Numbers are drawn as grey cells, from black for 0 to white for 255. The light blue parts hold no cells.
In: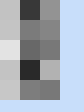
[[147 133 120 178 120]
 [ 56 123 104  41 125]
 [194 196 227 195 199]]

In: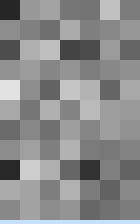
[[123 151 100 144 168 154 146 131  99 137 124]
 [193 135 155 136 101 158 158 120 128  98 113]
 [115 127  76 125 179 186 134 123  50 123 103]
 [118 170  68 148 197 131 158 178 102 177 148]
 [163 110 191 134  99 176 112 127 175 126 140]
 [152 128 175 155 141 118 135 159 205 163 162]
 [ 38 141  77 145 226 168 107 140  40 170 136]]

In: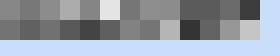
[[ 60 197]
 [107 151]
 [ 91  99]
 [ 91  52]
 [140 181]
 [142 117]
 [118 130]
 [228  95]
 [133  68]
 [172  89]
 [140 113]
 [120  97]
 [135 115]]

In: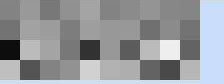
[[133 115  99 182]
 [135 139 238  73]
 [148 112 186  99]
 [139 152  92 174]
 [131 152 152 177]
 [164 158  50 209]
 [145 125 120 146]
 [120 156 164 131]
 [153 162 187  84]
 [131 115  13 191]]

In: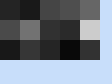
[[102 204  50]
 [ 78  42   9]
 [ 69  49  37]
 [ 25 114  54]
 [ 36  74  24]]

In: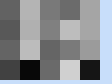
[[165 166 155  21]
 [107 189 122 208]
 [121 128 101 106]
 [180 176 188   8]
 [ 98  88 100  65]]

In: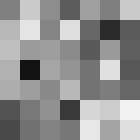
[[202  91  95  87 102 242 222]
 [127  43 154 224 125 204 164]
 [159 102  89 115 115 214 231]
 [ 92 222 139 148 184  57 119]
 [141 132 158 165 137 145 131]
 [202 228 155  18 158 120 113]
 [128 183 191 177 173  83  73]]
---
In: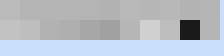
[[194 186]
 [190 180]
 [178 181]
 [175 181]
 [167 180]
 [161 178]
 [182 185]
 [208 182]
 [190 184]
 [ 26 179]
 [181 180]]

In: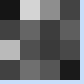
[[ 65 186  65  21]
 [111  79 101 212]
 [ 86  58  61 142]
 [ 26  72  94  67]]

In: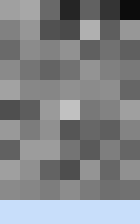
[[138 159  97 153  79 162 138 106 129 160]
 [134 144 156 124  93 135 117 139 150 167]
 [125  99 156 144 154 134 100 130  81 105]
 [140  78 116  86 193 144 114 145  74  37]
 [123 148  90 103 120 139 147  96 176  97]
 [111 103 126  95 130 142 128 113  94  52]
 [113 144 102 131 159 102 121  96 151  12]]

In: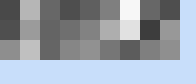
[[142  79  73]
 [192 155 182]
 [101 100 103]
 [134 111  78]
 [145 130  95]
 [118 174 127]
 [ 92 225 247]
 [127  61 103]
 [143 152  78]]

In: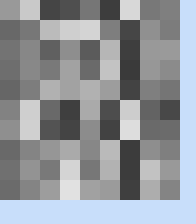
[[107 112 105 143 130 102 110 115 104 153]
 [132 147 132 208 207 125 136 135 119 201]
 [157 121 150  83 105 177 121  96 187  69]
 [225 212 170  68  63 162 162 142 207  79]
 [161 119 135 140 170 177 106  91 212 118]
 [155 178 186  66  77 157 195 182 126  61]
 [ 63  60  60 221 205  67  58  62  70 216]
 [173 194 142 106  99 127 151 153 144 120]
 [132 153 127 107  72 117 139 154 124 127]]

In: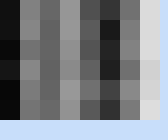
[[  9   7  21   9  17  16]
 [116 123 135 114 134 129]
 [105 100  98 100  98 103]
 [146 152 138 144 151 150]
 [ 89 112  97  84  91  80]
 [ 49  66  31  36  25  53]
 [122 137 112 130 124 113]
 [221 212 209 219 218 219]]
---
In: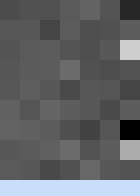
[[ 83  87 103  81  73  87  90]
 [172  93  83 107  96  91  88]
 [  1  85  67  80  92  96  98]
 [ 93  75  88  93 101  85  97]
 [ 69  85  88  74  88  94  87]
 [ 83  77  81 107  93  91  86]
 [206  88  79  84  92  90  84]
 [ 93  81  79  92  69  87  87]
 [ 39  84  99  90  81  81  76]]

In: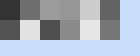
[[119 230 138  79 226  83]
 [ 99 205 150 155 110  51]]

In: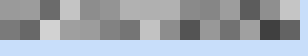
[[ 99  64 160 114 152  84 141 194 117 130 156 159 210 104 122]
 [197 143  92 157 134 138 177 176 177 148 141 196 107 156 154]]

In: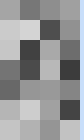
[[194 149 178 196]
 [ 68 161 205 181]
 [133 153 150 104]
 [ 60 184  75 116]
 [109 169  65 198]
 [145  78 212 203]
 [160 142 119 165]]

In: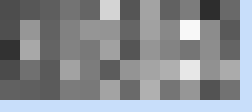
[[114  83 150 117 176 106 163 121 123  91  95  97]
 [171 145 231 175 164 148  92 124 162  90 112  75]
 [100 141 117 131 149  85 161 121 130 100 168  50]
 [ 89 140 248 136 161 101 148 149 129  98 150  79]
 [105  45 124  97 163  85 212 101 115  94  87  77]]

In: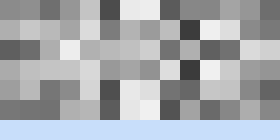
[[135 173 135 106 163  83 240 230  92 182 176 114 116 119]
 [100 136 195 198 103 115 222 232  79 213 139 118 185 158]
 [149 157 203 240  59 221 146 165 153 216 197 196 191 171]
 [208 218 113  96 176 114 206 192 185 177 237 174 109  95]
 [121 138 221 239  60 189 155 179 124 219 165 185 199 175]
 [110 150 164 134 135  91 237 234  76 196 150 111 143 139]]
